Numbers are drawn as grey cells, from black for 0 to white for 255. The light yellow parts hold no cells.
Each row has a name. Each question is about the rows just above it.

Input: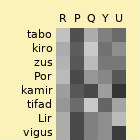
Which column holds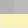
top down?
R
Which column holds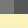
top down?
U
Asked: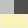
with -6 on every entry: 187,74
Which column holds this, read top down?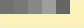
Y
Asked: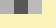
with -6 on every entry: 173,81,180

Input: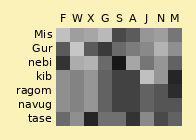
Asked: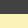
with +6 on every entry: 72,72
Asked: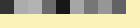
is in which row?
nebi
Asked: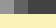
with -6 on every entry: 144,92,60,60

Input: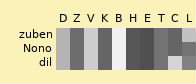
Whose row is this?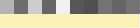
Nono
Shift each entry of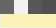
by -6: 95,235,81,74
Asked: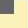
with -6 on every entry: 95
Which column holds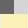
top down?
C
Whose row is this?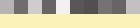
zuben
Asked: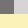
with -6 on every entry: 109,207

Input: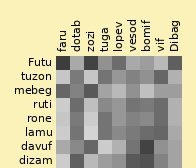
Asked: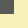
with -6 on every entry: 83
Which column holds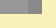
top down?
lopev
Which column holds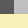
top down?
zozi
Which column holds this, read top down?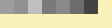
bomif
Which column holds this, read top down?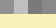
bomif

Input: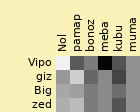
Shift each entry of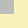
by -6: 182
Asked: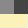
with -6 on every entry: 131,62
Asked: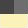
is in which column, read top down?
kubu
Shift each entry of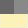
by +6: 109,143
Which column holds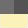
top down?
kubu
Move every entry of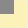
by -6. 131
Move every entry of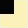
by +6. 11

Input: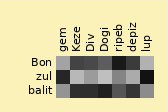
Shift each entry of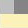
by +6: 197,138
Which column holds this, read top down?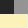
gem

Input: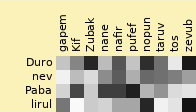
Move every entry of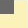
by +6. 111
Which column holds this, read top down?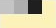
pufef

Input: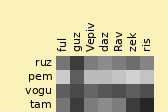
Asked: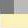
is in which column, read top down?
Vepiv
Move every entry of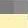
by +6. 131,146
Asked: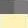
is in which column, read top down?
Vepiv
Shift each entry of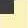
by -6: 54
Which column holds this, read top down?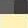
zek

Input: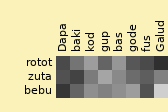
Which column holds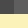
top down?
fus
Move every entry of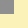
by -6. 137
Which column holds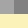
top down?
gup
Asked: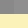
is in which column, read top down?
bas

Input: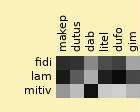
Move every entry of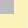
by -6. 182
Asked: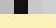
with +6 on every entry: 194,24,207,213
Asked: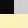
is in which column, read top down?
dufo
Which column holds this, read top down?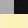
dab
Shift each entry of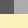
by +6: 97,178
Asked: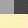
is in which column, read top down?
gim
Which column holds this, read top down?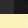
makep

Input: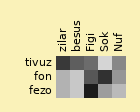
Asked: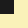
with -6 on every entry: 21
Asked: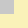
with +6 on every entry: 206

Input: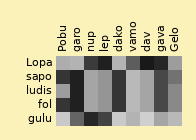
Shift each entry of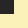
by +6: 44
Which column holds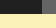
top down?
garo
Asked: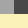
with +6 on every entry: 171,78
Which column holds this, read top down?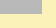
vamo
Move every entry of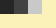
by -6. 32,60,195
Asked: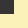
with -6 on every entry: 47
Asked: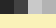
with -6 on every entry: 32,60,195,173

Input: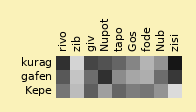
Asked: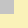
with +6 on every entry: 202
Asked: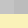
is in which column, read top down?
zib
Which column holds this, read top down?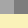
Gos
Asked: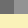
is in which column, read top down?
Nub
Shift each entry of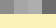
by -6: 134,160,168,103

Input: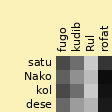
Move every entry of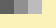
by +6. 102,150,194
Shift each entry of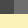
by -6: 67,104
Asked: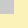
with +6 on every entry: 208

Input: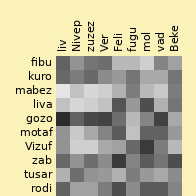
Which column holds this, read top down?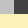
Ver
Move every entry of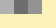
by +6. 183,116,153
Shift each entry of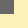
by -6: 98
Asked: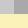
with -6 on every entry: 195,163

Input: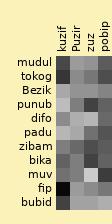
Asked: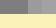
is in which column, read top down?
Puzir
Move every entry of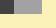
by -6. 60,156,156
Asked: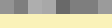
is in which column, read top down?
Puzir

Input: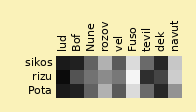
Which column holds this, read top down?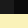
lud
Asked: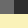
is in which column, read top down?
tevil
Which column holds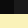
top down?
lud
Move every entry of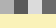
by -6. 171,84,213,100
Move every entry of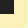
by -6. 27

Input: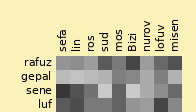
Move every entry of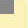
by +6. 141
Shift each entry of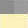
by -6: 135,150
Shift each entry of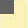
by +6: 104
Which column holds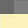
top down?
lofuv

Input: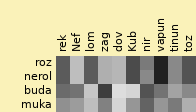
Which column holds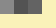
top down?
nir
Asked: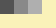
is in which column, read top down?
toz
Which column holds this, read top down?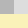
dov
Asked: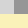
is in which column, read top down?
Kub
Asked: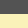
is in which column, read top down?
toz
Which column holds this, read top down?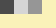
Kub

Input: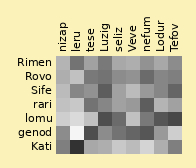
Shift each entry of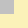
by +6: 199
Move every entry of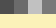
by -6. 72,101,187,115
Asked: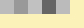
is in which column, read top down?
Veve

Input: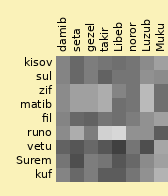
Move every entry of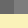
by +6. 110,131
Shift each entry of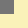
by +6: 123
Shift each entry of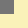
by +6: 123
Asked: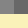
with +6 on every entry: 138,110

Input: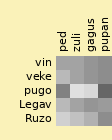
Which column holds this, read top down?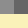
pupan
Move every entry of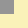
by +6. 155
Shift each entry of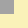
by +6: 169
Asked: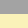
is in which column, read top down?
zuli

